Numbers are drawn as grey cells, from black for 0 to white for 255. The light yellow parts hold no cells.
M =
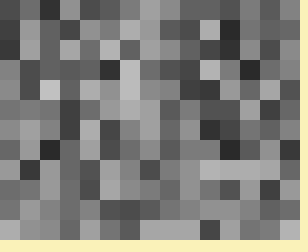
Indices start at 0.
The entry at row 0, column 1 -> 109
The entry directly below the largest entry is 116
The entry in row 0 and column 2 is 50
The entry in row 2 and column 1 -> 160
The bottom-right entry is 179
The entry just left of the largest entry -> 76
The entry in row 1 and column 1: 153
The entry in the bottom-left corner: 173
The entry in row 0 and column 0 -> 76
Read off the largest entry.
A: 193
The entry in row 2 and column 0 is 57
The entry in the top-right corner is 130
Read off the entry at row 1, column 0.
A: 64

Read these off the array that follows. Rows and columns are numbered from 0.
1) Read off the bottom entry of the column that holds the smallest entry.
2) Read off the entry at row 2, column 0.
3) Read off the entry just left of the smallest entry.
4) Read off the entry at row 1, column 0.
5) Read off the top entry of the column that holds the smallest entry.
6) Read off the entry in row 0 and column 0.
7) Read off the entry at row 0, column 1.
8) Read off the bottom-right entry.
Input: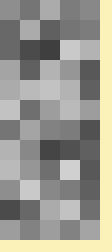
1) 157
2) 104
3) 75
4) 104
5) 171
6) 142
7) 117
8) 164
